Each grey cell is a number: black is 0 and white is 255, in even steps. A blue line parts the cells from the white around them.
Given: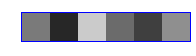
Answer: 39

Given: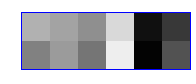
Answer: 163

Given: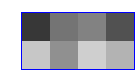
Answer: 116

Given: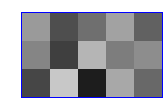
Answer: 78

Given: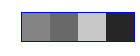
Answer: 105

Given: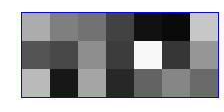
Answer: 127
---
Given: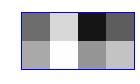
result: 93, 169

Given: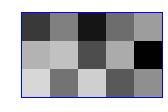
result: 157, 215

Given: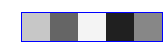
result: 135, 199

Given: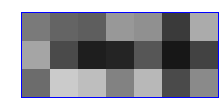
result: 171, 108

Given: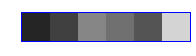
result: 212, 37

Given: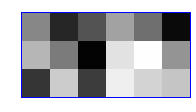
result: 10, 53

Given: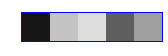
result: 159, 22

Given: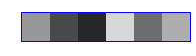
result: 174, 152

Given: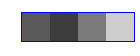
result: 206, 89
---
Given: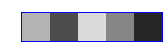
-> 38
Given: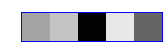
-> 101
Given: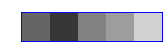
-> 209
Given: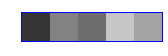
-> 163
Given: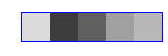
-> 184
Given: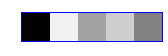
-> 129
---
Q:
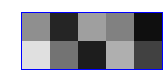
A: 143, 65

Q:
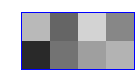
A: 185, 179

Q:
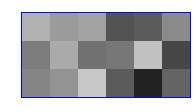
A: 177, 99

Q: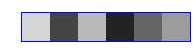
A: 213, 156

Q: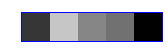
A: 54, 1

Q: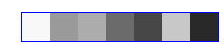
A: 248, 41

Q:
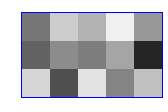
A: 118, 193

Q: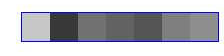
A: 199, 142

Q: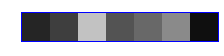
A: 37, 15
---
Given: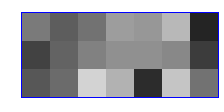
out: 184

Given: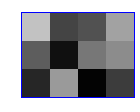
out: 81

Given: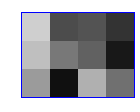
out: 83

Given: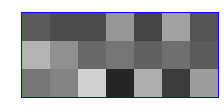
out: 162

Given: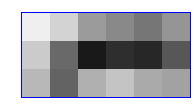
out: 118

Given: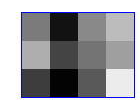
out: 137

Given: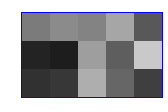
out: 166

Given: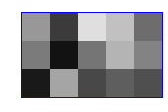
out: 193

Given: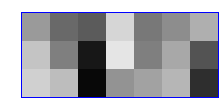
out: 141

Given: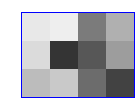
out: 123
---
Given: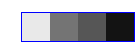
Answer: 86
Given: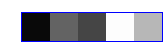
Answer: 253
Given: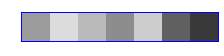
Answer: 96
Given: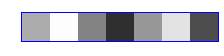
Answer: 227
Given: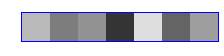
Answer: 100
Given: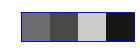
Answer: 204
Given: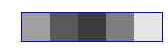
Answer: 126
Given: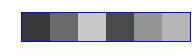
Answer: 148
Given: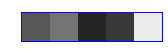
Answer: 56
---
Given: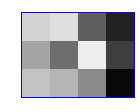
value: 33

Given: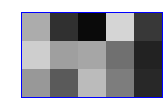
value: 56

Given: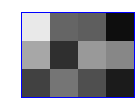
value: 14

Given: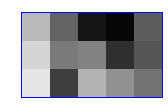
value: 93

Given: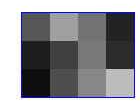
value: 35

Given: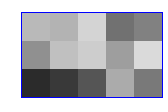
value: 129

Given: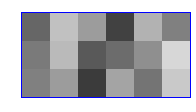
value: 128

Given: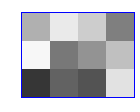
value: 127

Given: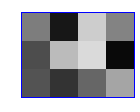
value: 131

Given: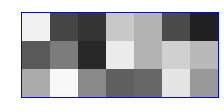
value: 32
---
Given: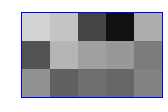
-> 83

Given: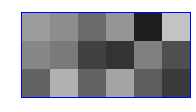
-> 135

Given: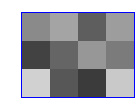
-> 66

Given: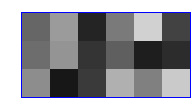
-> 109

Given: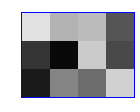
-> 53

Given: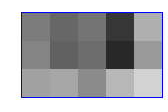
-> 132

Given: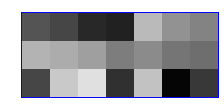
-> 179
